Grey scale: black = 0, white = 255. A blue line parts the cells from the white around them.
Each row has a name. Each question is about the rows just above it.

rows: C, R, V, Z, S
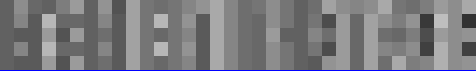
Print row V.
[ 97  90  90 155  83 155  97 110  90 162 117 104 117 133  90 169 133 110
 104 155  97  97 133 110 155 104 162 110 104 125  77 155 141 147]
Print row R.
[ 97 133  90 183 104 104  97 133  90 162 117 183 117 147  90 169 133 110
 104 141 117  97 117  77 155 104 162 141 125 147  57 190 141  50]
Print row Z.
[ 97 133  90 183 104 104  97 133  90 162 117 183 117 147  90 169 133 110
 104 141 117  97 117  77 155 104 162 133 125 141  64 176 141  64]

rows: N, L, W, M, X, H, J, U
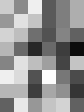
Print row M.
[182 105  39 105  61  12]
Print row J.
[182 182  61 167 144  53]

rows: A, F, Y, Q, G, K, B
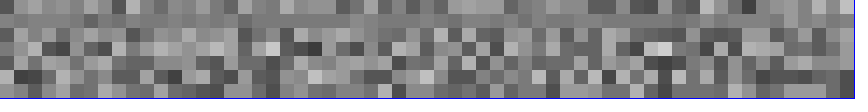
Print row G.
[ 92 162 114 162 154 114 154 170 114 100 100 138 138 146 100  85 154 108
 108  78 108 170 138 130 154 162 146 162  78 114 108 162 100 178  85 146
 100 130 100 108 108 162 100 154 138 162  78  65  78 122 138  85 146 100
 138  92 154 170 138 138 154]
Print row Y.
[ 92 162 130 154 108 138 162 138 146  85 114 146 138 170 138 146 162  85
 114 138  85 170 138 154 170 146 130 114 108 146 108 178  92 170 100  92
 146 154 108 154  92 146 100 170 154 108 100  92  85 146  92  85  92 154
 154  92 114 154  92 138 162]
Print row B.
[146 130  92 138 162 108 114 170 146 114 108 162 108 100  85  78 146 146
 108  78 130 146 114 108 130 130 114 178  78 138 138 108 100 114  92 154
 100 122 122  78 154 154 146 114 114 178 100  71 114 114 114 108 178 146
 100 114 154 154 154 108  78]

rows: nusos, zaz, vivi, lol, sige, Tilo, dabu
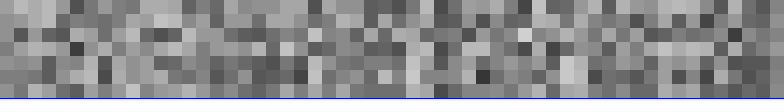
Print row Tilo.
[126 126 119  93 145 172 185  75 172 145 158 172 119 111 132  87 111 145
  87  93 105  69 193 111 132 145 105 185 132 200 132 132 138 178  54 111
 138 126  99 145 200 185  75 111 105  87 119 158  81 132  69 172 119  81
  99 132]
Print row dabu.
[145 119 178 158 111  93 158 126 152 193 132 152 158 178 152 119 138 111
  99 119 166 126 166 126 166 119 111 111 111 178 166  75 105 132 132 138
 119 152 178 105 166 172 126 111 138 105 105 172 152 166  99 111  87 105
  93 138]
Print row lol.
[126 158 178 172 152  61 145 172 126 158 138 166 185 166 126 152 158 145
 178 105 193 145  93 105 138 132  93  99  81 172 185  75 111 185 185 132
 111  75 172  69 105 145 138  93 158 126 166 193 172 185 178  93 172 105
 126 152]
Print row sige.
[145 138 145  93 138 132 178  87 166 145 158  99 105 138 126  99 119 105
  93  81 119  87 185 145 119 111 126 126 111 193 158  87 138 158 105 132
 152 132 152  93 200 178 111 119 152 138  99 158 145 158  99 145  81  87
  87 126]
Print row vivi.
[145  87 152  99  87 172 158 111 158 185 105  81  99 185 152 152 111  93
  87 111 132 119 193 132 138  99 166 105 172 166 105 119 126  81 152 119
 138 208 132 145 178 152 119 166 119 158  87  99 126 111 119 138  61 138
 119 132]

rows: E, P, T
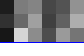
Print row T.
[ 23 213 140  77 154 117]
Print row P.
[ 49 104 160  64  97 174]
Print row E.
[ 29 124 132  71  83 146]

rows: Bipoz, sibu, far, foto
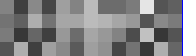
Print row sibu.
[115  96 174 115 166 166 187 180 166 152  84 137 123]
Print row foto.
[ 84 174  63 159 137  90 159 145  70 115  55 174 102]

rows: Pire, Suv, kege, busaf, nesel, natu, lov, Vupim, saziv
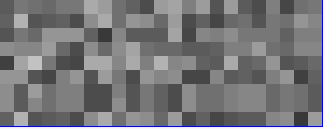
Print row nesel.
[ 64 164 194 119  76  70 170 170 134 170 127 178 134 141  97  91 170  97
 105 149  84  91 105]
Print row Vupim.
[141  91 134 112 127 127  76  76 141  84 119  97  76 141 112 112 127 134
 134 105 119 112  91]

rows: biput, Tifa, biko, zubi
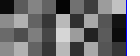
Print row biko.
[106  78 126  70 214 156  34  91  11]
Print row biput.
[ 11  91 132  99   4 113  62 156 193]

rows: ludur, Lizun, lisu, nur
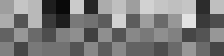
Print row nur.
[129  70 121 114 114  84 136  92 136  98  98  77 106 151 106  70]
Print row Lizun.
[172  84 185  58  30 121 114  92 210  92 158 106 151 226  58  77]
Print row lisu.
[ 98 151 106  77 129 143  64 143  84 136 121 143 129  70  84 151]
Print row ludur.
[158 197 185  30   9 203  38 172 191 158 210 197 191 197  44 191]

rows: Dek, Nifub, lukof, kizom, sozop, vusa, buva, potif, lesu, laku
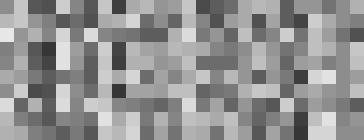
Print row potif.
[219 101 177  93 219 133 205 198 133 127 115 101 127 219 121 163 101 149
 108  87 205 108 157 141 121  93]
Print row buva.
[141 205  75  81 213 141 108 184  54 163 163 157 191 191 101 115 121 177
 198 191 101 157 170 149 141 191]
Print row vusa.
[170 157 121  93 115 127  93 205 170 213 108 163 133 170 198 133 184 149
  93 149 121  62 213 225 141 157]
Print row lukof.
[231 149 177 133 213 121 219 133 121 115  93  93 177 219 121 149 101 191
 108 133 205 115 191 157 115  81]

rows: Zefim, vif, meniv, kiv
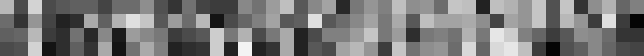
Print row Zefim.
[184  75 211  75  88  96  96  68 108 108 142  81  52 114  68  60  60 136
 114 156 191  88 136 163  40 120 149 128 191 142 149 108 197 191  34 191
 178 149 197  81 197  52 142 178 102 128]
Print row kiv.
[ 75  81 211  20  46  96  52 170  20 114 170 128  34  46  52 205  34 243
  34  52 170  34  88  75 163 184 149  60 197 114 142 149 108 217 102 217
 230 191  60   4  81  96 136 102  75  68]
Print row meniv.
[ 96 102 184  60  46 114  40 136  27 156 136 120  60  75  88 205 120 178
  75 120 170  34  75 128 128 156 197 120 156  46 120 128 114 178 120 230
 205 128 102  60  88 142 136 108  52  52]
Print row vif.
[108  52 149  68  34  46 170  96 178 223 197  88 156 108 184  20  75 102
 128 163  88  96 223  88 108 136 163 120 170  88 191 163 163 170 142  68
 163 149 197  81 184 149  60 223  60   4]

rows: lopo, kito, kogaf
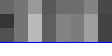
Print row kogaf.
[ 80 117 185  94 131 124 159  66]
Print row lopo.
[102 117 153  88 109 109 131  72]
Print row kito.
[ 54 117 185  94 131 124 159  66]

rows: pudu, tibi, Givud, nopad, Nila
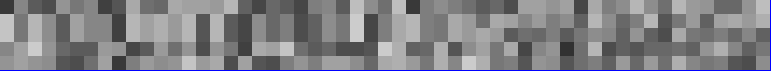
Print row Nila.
[148 161 148 141  85  77 111 161  57 126 154 141 148 196 154 169  77 161
  85  77 126 148 126 161 161 141 104 169 175 154 119 175 134 204 175 119
 126  85 148 141  85 111 126  97 154 104 154 111 175 134 119 126  85  77
 141]
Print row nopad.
[134 161 204 148 104  91  91 154 148  70  91 154 111 148  77 148 119  64
 169 161 196 111  91 104  77  77  85 204 175  97 104 175  85 141 161 119
 169  70 134 148  49 111 182  77  97  85 104 104 111  97 148 175 134  97
 119]
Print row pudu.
[ 57 134  91  77 148 119 134  64  85 169 111 104 169 161 161 154 182  97
  70 104  91  70 126 134  91 190 141 111 190  57 126 141 126 111  91 104
  77 161 161 148 161  70 169 126 141 182 141 111 182 154 148 104 104 148
 190]

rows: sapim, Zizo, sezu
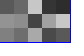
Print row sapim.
[ 89 104 199  53  45]

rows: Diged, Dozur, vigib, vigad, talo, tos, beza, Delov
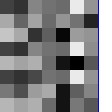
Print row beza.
[120  79 156 169  19  95 133]
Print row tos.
[ 65  50  72 114 107 234 148]
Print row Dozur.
[169 101 163 107 148 114  35]
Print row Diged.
[ 65  50 133 114 107 234 148]
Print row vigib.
[197 169  50  95   7 156 148]

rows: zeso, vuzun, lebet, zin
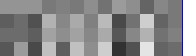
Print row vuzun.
[ 94 108  81 178 135 170 128 186  73 114 206 100 121]

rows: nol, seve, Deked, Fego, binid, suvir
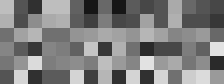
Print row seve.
[176  77 141 170 176  91  63 125  71  77 162  84 176  77  77  55]
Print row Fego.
[133  91  55 133 125  97 197  55 176 112  42  71  71 125  97 226]
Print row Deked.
[112 162 182 112 112 148 154 170 162 148 182 162 133 141 154 104]
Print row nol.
[190  84  48 190 190  97  22 104  22  91  71  84 170 104  84  71]

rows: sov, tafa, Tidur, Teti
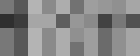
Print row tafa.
[ 47  60 166 166  94 151 138  66 120  81]

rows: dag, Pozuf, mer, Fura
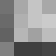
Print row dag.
[114 168 197 168]
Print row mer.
[ 98 182 161 189]

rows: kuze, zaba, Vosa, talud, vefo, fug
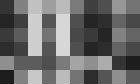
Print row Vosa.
[ 58  92 207 115 215  72  58  37 130 100]
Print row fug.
[ 29 130 200 108 187 115  45  85 143  92]
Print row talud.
[ 45  64 207  85 215  79  37  45 100  72]

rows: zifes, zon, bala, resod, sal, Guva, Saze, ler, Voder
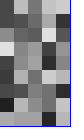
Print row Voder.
[170 162 162  38 183]
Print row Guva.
[ 59 177 113 204 183]
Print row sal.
[ 66 140 162  45 134]

